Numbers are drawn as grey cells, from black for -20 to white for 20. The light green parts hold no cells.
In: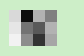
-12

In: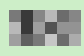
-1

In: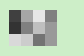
-2

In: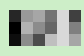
-8

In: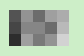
-1

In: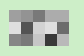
11

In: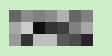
10
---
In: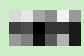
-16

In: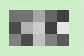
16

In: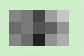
3

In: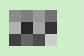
-12

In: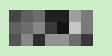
-1

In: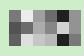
3
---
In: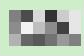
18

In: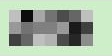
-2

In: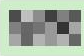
-4

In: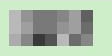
5

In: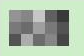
-3

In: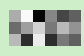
5

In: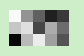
15

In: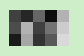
8
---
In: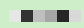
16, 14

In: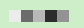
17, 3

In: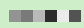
3, -7

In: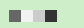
-4, -12

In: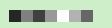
-14, -4

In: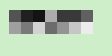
-7, 17

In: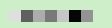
15, 3

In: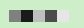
0, 16

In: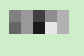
0, 8
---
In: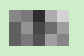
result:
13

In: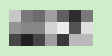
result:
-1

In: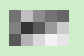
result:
-4

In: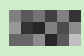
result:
-12

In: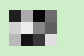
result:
-3

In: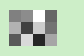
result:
-4

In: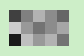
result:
-4

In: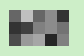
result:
-12
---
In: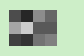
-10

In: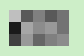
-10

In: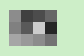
6

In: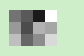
10

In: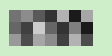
4

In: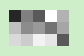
14

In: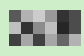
-10
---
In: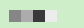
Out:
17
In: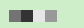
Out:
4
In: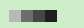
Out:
-15
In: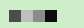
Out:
-18
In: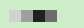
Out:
-3
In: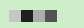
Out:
-7
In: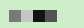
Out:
-7
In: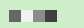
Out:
-10
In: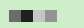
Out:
3
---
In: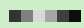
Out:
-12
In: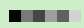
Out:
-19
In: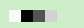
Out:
19
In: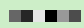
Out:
-4
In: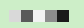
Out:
14
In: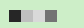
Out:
-14
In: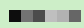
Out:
-18
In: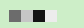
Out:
-3
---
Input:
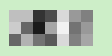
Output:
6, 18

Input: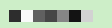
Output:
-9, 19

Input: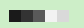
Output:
-6, 18

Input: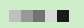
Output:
-2, 14

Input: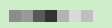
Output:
-12, 14

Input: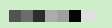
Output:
7, 15

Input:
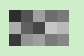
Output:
-9, 11

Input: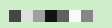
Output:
-17, 19
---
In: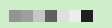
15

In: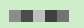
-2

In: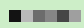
-9

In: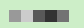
-2

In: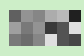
9

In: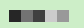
4
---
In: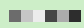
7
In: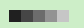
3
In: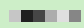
15
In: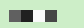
19
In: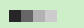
8
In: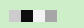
18
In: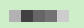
-2
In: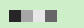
16
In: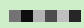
10
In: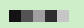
-13
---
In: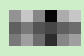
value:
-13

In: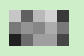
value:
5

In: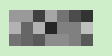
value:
2

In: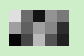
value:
9

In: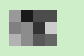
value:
2

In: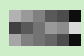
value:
-4
